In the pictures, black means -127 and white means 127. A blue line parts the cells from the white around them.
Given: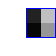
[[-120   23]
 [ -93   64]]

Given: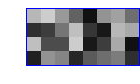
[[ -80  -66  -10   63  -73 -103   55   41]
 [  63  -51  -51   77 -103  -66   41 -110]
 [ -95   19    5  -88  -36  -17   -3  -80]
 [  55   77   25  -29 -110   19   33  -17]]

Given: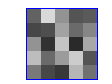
[[ 19 -77  68 -85  40]
 [ -6 -56 -71  54 -14]
 [-56 -49  34 -21   6]
 [ 61 -21  27  76 -43]
 [-29  89  19 -43 -37]]

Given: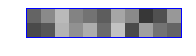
[[-53 -40  52  17  45 -20  66 -53  32 -12 -27]
 [-27  10  58   3 -12 -34  38  10 -72 -47  24]]

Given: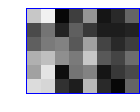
[[ -53  -11  -92  -32  -71  -98  -98  -92]
 [ -32   -5    2  -39   33  -59  -86  -65]
 [  48   63   15   -5   71  -39  -59  -18]
 [  92   86  -78  -98   56  -86 -120  -26]
 [  33  100 -113  -11    2 -106  -71  -53]
 [  71  113 -120  -65   21 -106  -86  -26]]

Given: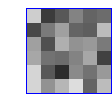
[[ 78 -68 -39   3 -27 -19]
 [ 32 -47  47  18  25  -5]
 [ 85 -39 -83  10 -13  25]
 [ 39 -13 -19   3  39 -62]
 [-55  -5  32 -27 -33  60]
 [ 85  18  54  93 -27  60]]

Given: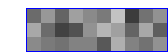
[[ 40 -20 -61 -46  18  53  32 -27  40 -33]
 [ 10  -5 -13   2   2 -39  47   2 -13  18]
 [-20  24 -27  32  10  -5  67 -67 -13  18]]

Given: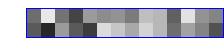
[[-37 -88  27 -37 -67  91  70  40  83  55 -18  34   4 -45]
 [-18 104 -12 -59  27  12  19  -4  63  55 -31  98  19   4]]

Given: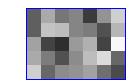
[[ 34 -60 -81  26  48 -60 120]
 [ 79 -24  12  19  34 -16 -52]
 [ 42  -3 -46  12  61  92 -24]
 [-32  42  -9   5 -68  19  79]
 [-32  67  61   5  -3 -46  54]]
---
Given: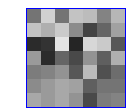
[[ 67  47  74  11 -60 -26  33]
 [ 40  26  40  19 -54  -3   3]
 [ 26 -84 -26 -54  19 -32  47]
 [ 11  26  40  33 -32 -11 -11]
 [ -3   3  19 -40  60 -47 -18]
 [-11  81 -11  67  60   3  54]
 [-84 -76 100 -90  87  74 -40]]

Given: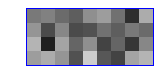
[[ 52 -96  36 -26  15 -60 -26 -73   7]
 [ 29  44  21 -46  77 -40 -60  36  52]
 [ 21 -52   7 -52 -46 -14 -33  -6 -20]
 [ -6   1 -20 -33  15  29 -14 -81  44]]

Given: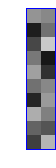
[[  45    0]
 [  32  -78]
 [  20    8]
 [  -7 -104]
 [ -14    8]
 [ -28  -43]
 [ -56   73]
 [ -64   52]
 [ -90   26]
 [ -98  -14]]

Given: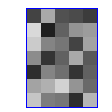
[[ 89 -96 -30  20  28]
 [ 75   4  -9 -60  35]
 [ 69  -2  -9 -82  54]
 [ 35  48  82  20 -22]
 [ 12 -75 -30  41 -38]
 [-60  41 -46 -52 -67]
 [-82   4 -16 -75 -30]]

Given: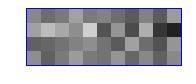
[[ 33  60  40  14  79 -44  21 -51  46 -73 -94]
 [ 14 -30  -5  27  -5 -12  21 -24   8 -30   8]
 [  8 -18  -5  33  -5   2 -18 -36   2 -36  27]
 [-30 -24 -12   2  14 -12 -36  33 -18 -44  21]]

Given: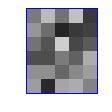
[[ 29 -85  37  44   3]
 [ 22 -18 -91 -70 -62]
 [ 15  15 -24   9  29]
 [ -4  59 -12  65 -70]
 [-12 -43  78 -56 -37]
 [-49 -49  -4 -30  44]]

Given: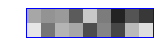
[[102  -9  52  39 -50   5 -57  58  94]
 [ 39  19  26 -36  72  -3 -92 -43 -71]]
